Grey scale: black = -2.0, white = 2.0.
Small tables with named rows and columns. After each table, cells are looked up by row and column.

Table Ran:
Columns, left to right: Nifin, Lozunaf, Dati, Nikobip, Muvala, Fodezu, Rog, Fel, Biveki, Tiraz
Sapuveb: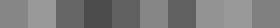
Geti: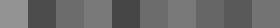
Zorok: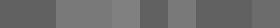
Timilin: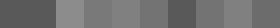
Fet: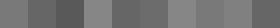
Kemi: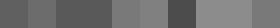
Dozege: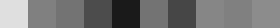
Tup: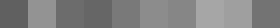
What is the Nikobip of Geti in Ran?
-0.1
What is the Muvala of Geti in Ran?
-0.9
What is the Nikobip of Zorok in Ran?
-0.1
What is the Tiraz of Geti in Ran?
-0.2
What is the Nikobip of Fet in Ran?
0.1
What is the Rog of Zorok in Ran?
-0.1
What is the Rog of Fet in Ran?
0.1
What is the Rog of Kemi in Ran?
-0.8
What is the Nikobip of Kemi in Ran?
-0.6
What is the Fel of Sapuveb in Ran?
0.3
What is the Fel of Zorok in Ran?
-0.5
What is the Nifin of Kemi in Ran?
-0.5
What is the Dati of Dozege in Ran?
-0.2
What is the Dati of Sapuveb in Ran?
-0.4

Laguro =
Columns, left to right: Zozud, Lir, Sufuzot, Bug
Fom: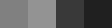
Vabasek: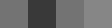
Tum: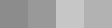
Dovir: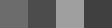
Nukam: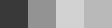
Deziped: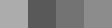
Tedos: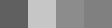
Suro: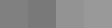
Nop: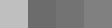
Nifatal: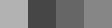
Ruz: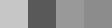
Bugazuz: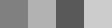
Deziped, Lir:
-0.6
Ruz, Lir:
-0.6
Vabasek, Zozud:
-0.2
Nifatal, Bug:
0.1
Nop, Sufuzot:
-0.2
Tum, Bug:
0.8
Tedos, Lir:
1.1
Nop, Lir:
-0.3
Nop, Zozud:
1.0
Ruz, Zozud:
1.1
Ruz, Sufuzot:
0.4
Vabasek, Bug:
0.1
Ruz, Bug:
0.2
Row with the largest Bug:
Bugazuz

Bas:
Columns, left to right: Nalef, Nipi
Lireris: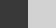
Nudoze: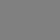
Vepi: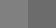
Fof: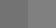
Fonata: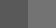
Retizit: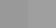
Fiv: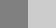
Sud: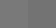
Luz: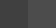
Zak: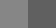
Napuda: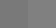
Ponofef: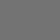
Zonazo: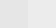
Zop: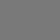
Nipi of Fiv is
1.2
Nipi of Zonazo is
1.7
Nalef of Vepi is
0.0
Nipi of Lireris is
1.3
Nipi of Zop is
-0.1
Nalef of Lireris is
-1.1
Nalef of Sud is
-0.1

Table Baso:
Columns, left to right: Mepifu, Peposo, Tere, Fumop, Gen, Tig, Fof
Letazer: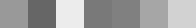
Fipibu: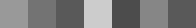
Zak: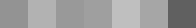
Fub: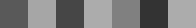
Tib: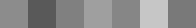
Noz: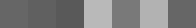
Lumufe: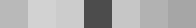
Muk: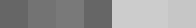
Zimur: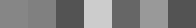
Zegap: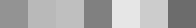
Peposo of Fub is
0.6
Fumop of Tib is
0.5
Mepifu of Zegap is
0.3
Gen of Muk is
1.2
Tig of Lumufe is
0.8
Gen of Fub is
0.0
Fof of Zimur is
-0.7
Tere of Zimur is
-0.7
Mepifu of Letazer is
0.4
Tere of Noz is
-0.6
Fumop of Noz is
0.9
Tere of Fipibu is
-0.6
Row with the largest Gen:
Zegap

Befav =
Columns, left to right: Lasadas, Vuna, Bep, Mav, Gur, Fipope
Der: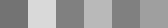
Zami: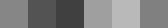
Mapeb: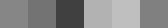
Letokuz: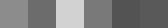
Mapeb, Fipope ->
0.0
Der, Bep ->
0.0
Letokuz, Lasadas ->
0.2
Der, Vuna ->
1.4
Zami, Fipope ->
0.0
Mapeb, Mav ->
0.8
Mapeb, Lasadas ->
0.1

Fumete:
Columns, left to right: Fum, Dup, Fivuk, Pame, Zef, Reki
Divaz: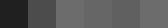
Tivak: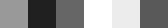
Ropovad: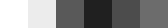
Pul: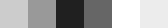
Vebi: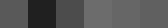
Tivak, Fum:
0.4
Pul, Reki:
1.7
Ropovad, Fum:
2.0
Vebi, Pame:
-0.3
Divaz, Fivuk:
-0.3
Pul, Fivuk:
-1.5
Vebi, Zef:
-0.4

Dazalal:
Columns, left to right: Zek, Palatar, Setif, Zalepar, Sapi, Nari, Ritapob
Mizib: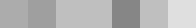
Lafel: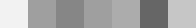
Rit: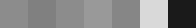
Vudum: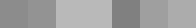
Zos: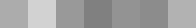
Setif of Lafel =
0.1
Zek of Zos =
0.7
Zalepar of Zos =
0.0
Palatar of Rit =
0.0
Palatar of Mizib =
0.5
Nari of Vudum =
0.5

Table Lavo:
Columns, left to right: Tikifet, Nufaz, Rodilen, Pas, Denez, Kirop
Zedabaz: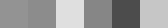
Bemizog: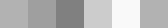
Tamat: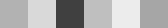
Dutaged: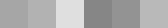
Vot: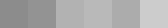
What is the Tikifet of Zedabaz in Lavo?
0.3
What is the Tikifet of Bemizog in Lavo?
0.8
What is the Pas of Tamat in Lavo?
1.0
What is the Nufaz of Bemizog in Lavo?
0.5
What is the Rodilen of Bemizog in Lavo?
0.0
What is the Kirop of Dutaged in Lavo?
0.9
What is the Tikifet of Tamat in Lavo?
0.8
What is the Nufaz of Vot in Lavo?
0.3
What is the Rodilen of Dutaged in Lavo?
1.5
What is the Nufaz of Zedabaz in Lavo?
0.2
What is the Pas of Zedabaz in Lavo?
0.1
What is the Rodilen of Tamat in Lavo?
-1.0

